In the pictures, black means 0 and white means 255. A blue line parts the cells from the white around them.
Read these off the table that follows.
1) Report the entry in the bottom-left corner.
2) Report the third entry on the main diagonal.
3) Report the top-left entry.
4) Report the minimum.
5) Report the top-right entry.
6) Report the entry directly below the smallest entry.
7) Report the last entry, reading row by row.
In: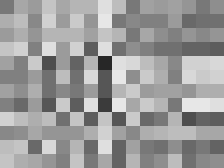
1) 196
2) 149
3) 120
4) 39
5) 142
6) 86
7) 142

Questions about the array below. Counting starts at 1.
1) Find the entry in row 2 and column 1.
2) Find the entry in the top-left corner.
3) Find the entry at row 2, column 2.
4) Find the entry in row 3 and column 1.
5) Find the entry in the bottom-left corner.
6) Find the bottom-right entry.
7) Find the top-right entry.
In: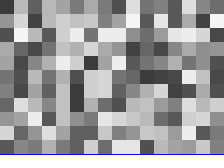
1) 149
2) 59
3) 214
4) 80
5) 88
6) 128
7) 109

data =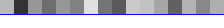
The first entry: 186
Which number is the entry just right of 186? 51
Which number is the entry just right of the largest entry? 117
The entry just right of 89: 202
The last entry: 174

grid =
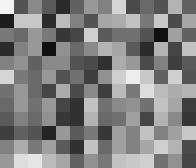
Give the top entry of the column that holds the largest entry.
243
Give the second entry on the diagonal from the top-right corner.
75
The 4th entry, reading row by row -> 90
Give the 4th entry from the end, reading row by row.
207
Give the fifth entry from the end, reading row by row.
200
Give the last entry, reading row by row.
69
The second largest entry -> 237
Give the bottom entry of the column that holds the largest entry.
152
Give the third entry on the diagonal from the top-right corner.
15
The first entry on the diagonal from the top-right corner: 97
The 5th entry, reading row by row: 43
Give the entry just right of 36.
152
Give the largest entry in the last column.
200
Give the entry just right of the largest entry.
83
